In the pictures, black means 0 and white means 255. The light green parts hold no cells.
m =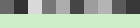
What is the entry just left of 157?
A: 69
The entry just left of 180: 157
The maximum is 217

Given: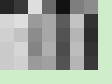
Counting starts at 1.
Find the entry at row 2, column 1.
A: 214
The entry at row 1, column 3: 222
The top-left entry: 37
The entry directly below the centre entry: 175
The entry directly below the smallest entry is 91
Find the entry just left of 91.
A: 167
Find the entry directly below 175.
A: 160
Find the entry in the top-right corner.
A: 140
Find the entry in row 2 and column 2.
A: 222
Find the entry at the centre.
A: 167

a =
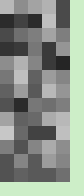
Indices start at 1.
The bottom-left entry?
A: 82
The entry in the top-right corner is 74
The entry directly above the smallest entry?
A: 149
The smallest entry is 37
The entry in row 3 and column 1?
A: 74
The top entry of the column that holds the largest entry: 184
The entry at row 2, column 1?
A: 43
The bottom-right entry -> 111
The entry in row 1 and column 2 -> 141
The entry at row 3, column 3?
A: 126
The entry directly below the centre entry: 119
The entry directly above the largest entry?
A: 163
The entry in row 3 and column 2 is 111
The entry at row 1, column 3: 163
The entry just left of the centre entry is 156

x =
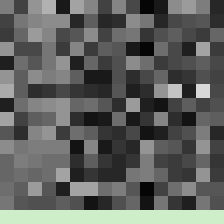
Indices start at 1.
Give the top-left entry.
125
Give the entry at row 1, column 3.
148
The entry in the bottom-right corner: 80
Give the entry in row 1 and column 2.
66
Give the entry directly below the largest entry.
66
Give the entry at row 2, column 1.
66
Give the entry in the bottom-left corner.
118
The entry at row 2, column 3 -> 133
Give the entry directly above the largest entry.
80
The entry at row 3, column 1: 59
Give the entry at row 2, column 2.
118
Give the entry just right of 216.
72
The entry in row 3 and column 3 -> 155
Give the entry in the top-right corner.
39

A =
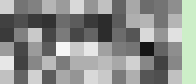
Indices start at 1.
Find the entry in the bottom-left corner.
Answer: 193
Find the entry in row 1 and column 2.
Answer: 116
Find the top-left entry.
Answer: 209
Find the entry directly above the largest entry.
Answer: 123
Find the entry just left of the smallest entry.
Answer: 116
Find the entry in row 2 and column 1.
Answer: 65
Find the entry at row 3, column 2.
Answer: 129
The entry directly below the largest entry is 123
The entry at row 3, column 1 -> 58
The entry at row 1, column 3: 129
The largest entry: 246
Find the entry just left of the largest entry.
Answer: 92
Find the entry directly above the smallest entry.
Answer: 217
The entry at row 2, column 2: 79
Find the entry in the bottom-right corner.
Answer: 193
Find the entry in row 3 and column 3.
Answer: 201
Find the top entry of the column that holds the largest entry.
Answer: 155
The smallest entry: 21
